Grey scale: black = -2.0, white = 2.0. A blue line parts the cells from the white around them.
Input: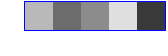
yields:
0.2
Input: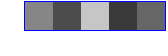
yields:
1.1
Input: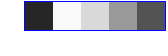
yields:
1.4
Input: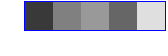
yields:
0.4
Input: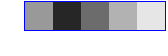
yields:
-0.3
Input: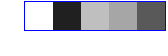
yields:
1.0
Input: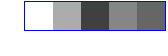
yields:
-1.0
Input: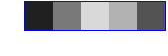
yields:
1.4
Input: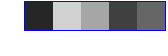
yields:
0.6
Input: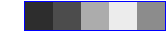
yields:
0.7
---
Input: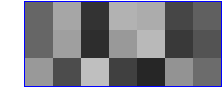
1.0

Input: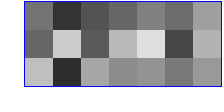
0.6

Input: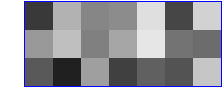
0.5

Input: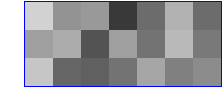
-0.5

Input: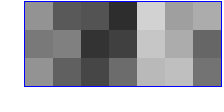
-0.9

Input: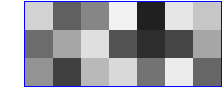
0.9

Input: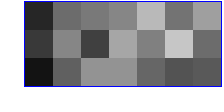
0.3
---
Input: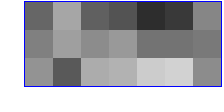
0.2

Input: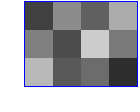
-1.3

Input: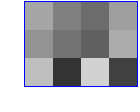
-1.0

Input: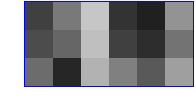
0.5

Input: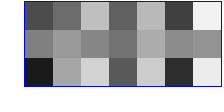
1.7

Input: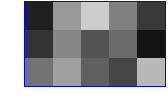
0.9
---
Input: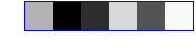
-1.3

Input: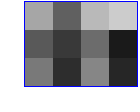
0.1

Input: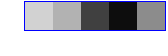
-1.0

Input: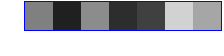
0.2

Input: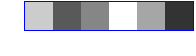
0.1

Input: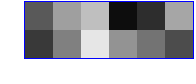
1.6

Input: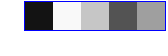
1.1

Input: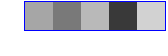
0.9

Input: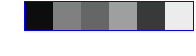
-0.4

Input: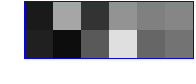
-0.6
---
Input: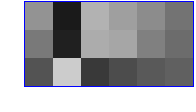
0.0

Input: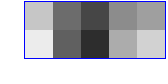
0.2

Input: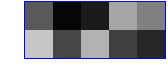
0.6

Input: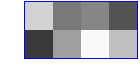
0.1

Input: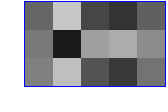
0.7

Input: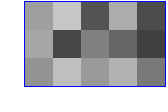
-0.4
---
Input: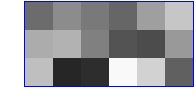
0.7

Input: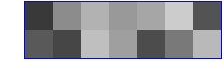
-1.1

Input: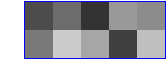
-0.8

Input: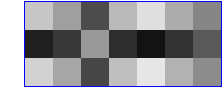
-1.5

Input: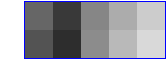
-0.4

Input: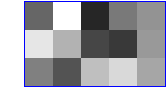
1.6

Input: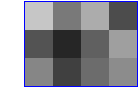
-0.7
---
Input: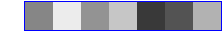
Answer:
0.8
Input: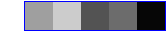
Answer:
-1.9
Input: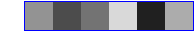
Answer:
0.7
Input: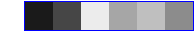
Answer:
0.2
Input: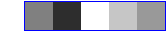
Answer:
0.4
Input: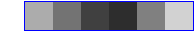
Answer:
1.3
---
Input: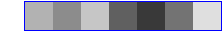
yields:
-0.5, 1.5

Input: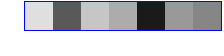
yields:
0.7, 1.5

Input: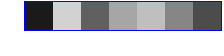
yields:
0.6, 1.3

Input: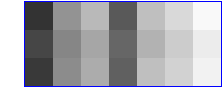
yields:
-0.4, 1.9

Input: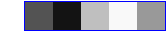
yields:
1.0, 1.9

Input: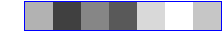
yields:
-0.6, 2.0

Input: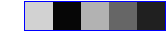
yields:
0.8, 1.3

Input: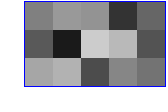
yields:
1.2, 1.2

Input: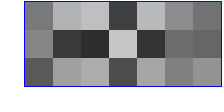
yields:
1.1, 1.1

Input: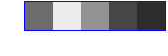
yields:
0.3, 1.7
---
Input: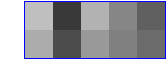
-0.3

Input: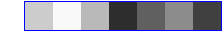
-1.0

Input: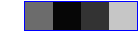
1.1

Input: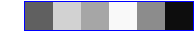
-1.8

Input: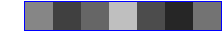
-0.2

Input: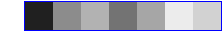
1.3
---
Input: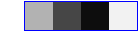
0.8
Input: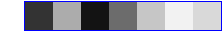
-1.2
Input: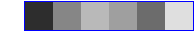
-1.3
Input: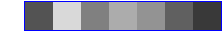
-0.7
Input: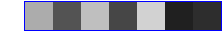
0.7
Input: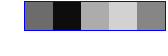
-0.3
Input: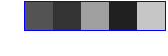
-0.7
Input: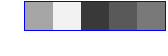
0.6
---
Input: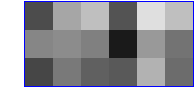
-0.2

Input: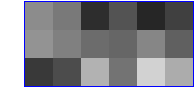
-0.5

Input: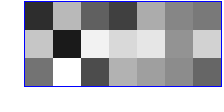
1.3

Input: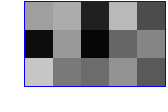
0.1

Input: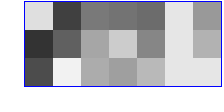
0.8

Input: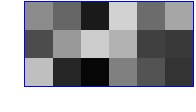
-1.1

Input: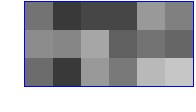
-0.4

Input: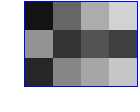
-1.0

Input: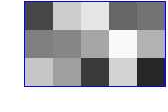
0.8
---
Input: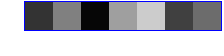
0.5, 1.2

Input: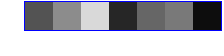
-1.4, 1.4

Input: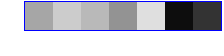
0.3, 1.5

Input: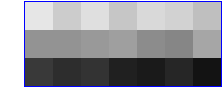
0.5, 1.6

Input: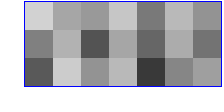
0.6, 1.3

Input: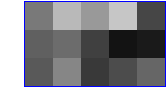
-1.0, 1.1
